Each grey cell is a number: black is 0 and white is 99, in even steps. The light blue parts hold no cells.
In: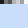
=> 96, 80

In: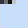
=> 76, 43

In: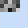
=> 80, 74

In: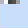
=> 98, 71

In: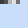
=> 87, 71

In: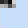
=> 81, 71

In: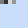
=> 84, 58

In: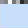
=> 95, 69
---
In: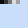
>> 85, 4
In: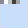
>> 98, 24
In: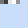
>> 99, 24
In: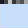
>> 77, 11
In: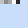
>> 97, 16
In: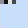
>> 88, 7
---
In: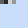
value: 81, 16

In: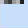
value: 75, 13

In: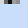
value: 84, 6

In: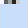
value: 96, 15

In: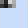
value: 83, 10

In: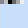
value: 92, 2

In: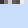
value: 92, 21

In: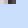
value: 84, 19

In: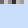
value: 78, 20
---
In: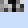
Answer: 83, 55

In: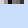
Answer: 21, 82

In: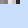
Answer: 15, 55

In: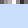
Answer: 43, 37

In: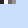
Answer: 58, 14

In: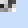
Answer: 31, 59

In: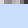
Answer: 22, 83

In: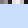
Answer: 9, 47

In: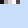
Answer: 30, 7
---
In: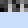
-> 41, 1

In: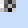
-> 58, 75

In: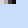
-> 6, 83

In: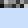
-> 38, 6

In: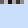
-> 54, 38

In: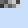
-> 26, 20
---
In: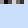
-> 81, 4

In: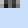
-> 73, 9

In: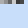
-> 78, 22

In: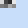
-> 90, 17

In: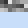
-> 88, 21

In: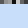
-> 78, 6

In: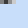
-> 79, 23

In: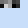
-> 82, 0

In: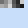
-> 83, 10

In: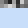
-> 83, 12
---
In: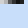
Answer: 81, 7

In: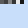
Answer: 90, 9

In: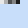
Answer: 90, 11

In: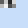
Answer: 94, 15

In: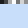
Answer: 98, 11

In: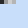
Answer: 80, 16

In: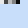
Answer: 90, 4

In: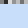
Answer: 85, 18
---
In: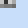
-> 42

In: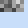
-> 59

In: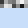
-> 61

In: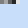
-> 89

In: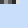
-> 87

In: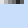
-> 37

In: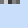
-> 39

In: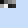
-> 17

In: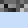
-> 53

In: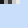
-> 91
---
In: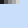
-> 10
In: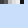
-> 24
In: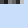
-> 28
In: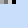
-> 66
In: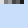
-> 86
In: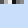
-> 33
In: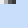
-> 92
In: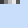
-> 23
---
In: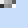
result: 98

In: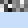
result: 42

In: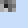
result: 46

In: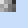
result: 40

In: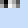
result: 49

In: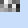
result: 12

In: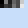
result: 90

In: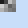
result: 48

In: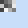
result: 90
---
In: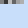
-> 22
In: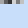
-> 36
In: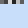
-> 26
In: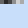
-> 16
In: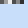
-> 62
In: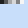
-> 34
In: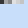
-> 65
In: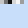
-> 44
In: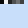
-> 94
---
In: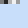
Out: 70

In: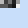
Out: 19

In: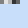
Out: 72

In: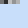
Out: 75

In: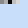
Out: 4

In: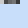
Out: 40
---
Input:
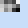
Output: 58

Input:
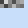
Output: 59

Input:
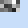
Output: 69

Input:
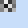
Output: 86

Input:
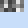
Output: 59

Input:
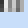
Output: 46

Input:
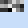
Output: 36
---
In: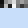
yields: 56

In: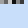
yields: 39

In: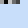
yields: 3

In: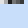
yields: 66

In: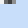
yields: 40

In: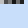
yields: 29

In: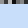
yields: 22
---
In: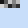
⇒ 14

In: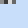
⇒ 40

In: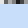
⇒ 28

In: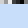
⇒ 14

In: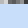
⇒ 35

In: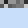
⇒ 19
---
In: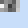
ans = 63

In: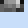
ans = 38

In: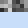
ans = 16

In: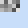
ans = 71

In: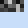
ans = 22

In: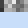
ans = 19

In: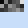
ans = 19

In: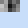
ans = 70

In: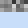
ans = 65
